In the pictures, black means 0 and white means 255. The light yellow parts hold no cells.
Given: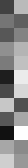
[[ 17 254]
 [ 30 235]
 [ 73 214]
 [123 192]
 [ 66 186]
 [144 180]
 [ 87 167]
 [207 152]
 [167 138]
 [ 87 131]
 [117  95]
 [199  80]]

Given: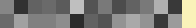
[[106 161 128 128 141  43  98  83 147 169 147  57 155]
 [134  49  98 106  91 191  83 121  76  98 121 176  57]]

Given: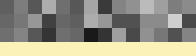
[[111 132  87  52 111 103  25  52 159  73 145 119  81 132]
 [ 95 125  87 173 111  87 165  58 132 145 187 159 125 139]
 [103 119 151  65 103  95 173 151  81  81 139 139 207  73]]

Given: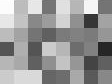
[[203 217 217 102 109 169  90 136]
 [231 195 136 156 211 144  54 163]
 [252 188 231 116 224 182 245 116]
 [ 84 175  84 203 182 109 129  38]
 [182 169  96 144 195 150  68  96]
 [188 163 116  96 123 129 123 150]]

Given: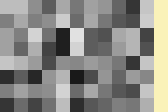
[[189 189 142  93 168 119 161 149 101  53 197]
 [197 181 155  75 142 135 155 142 119  53 197]
 [127 168 127 142 204 107 168 119  87  75 204]
 [127 161 135 142 211 107 168 119  87  75 197]
 [161 127 211 113  31 225  93  81 168 181  67]
 [ 53 107  67 113 189  45  87 101 127 119 175]
 [161 101 175  67  31 211  93 101 155 181  81]
 [ 45  93  39 149 181  25  75 149 101 155 135]]

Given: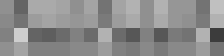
[[129 206 100  94 107 129 107 178 107  87 129  87 122 115 178  60]
 [144 164 129 129 129 137 137 156 129 122 137 122 137 137 156 115]
 [137 115 156 164 156 150 156 122 156 170 144 170 150 144 122 178]
 [144 100 170 170 164 144 164 115 164 178 144 178 150 150 115 192]]

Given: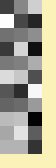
[[167 226  93]
 [ 57 213  16]
 [219 199  79]
 [187 193   3]
 [179 179  51]
 [ 63 135 207]
 [121 128 173]
 [113 121 142]
 [100 107 154]
 [253  71  37]
 [ 86  45 247]]
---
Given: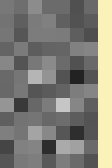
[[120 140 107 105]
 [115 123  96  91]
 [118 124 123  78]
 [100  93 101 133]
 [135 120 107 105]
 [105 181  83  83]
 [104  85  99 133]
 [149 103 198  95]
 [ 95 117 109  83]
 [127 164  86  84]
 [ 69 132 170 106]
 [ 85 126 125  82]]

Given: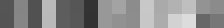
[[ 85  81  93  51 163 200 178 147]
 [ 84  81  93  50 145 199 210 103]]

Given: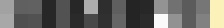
[[162  97  82 173  95  39 113 118]
 [168  82  82  72 101  43 146 129]]

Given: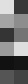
[[224]
 [164]
 [ 52]
 [155]
 [ 17]
 [ 85]]

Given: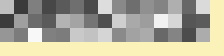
[[192 127  90  74 137 144 175 218]
 [ 60 107 179 117 207 157 214  91]
 [150 248 124 194 138 171 132 172]]

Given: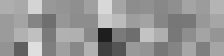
[[174 212 148 160 165 144 143 156]
 [155 133 151 141 187 163 119 152]
 [155 192 177 137 122 195 120 164]
 [147 223 160 177  84 148 132 127]]

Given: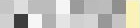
[[197 188 245 186 143]
 [208 246 228 212 196]]
